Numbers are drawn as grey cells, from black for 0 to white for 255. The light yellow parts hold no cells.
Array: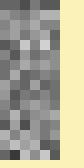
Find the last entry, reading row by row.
89
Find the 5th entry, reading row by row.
89
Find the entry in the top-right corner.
89
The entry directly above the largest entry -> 169
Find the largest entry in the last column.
178
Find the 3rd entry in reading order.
78
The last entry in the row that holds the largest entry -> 112
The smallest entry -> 57
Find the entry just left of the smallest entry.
101
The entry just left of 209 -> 132
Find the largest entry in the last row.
199
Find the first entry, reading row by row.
101
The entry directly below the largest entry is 132
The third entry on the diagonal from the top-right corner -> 169
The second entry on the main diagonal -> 132
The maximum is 209
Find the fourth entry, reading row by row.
121
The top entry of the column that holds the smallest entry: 101
